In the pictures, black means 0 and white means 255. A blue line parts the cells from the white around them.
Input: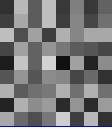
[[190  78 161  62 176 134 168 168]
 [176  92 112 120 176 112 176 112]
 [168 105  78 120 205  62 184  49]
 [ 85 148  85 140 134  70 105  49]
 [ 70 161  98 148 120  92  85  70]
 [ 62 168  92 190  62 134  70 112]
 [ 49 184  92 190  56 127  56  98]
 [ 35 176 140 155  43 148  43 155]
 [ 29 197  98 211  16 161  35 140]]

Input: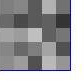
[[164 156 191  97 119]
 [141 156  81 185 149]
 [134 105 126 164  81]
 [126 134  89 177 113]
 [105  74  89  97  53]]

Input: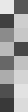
[[232  87]
 [186  71]
 [172 212]
 [139 199]
 [103 193]
 [ 79 226]
 [ 64 206]
 [ 57 219]]

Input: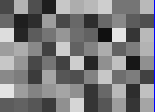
[[228 157 131 150 165 144  53 104 185  45 192]
 [221  37  92 117 150 110  98  16 228  53 185]
 [199 150  72 117  65 206  37 144 192  23 144]
 [157 173 137  65 206  98 131 173  98 125 179]
 [137 125  59 165  86  79 131 199 110 125  65]
 [104  30  45 157  72 104  45 104 137  92  79]
 [ 92  98  86  59 144 214  53  86 157  53 165]
 [ 72 179  79  30 199 173 185 206 117 117 185]]

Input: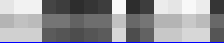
[[229 242 242  69  61  45  53  61 248  45  61 236 229 248 236  53]
 [208 208 208  91  85  77  85  91 215  77  98 200 200 215 215  85]
 [180 193 187 117 117  98 110 110 193 104 117 180 180 200 187 104]]

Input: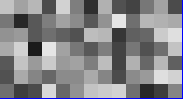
[[195 162 183  75 210 126  47 177  81  67 119 162  75]
 [170 210  27 229 162 119  88 126  67 119  81 111 195]
 [146 154  88 111  96  81 189 183  54  96 103 203 223]
 [119  40  88 126 162 139  88 146 229 111 183 177 170]
 [111  61  75 216 103 146 195 203 210 111  40  61 133]
 [ 88 195 154 203 154 162 126 189  67 177 103 183  96]
 [ 81 170 133 103 139 139 170 133  75 139 154 223 210]]

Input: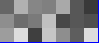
[[157 221  63 198 142  94 221]
 [142 109 122 192  71  87  79]
 [102 177 134 128 169  87  57]]

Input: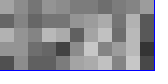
[[178 148 132 185 171  96 164 193 110 185  88]
 [164 140 117 148 140 124 124 110 124 132 156]
 [148 148 110 102  66 140 199 132 156 185  52]
 [102 132 102 117 117 148 156 171 117 178  88]
 [ 80 140  96  96 124 164 171 193 132 199  72]]
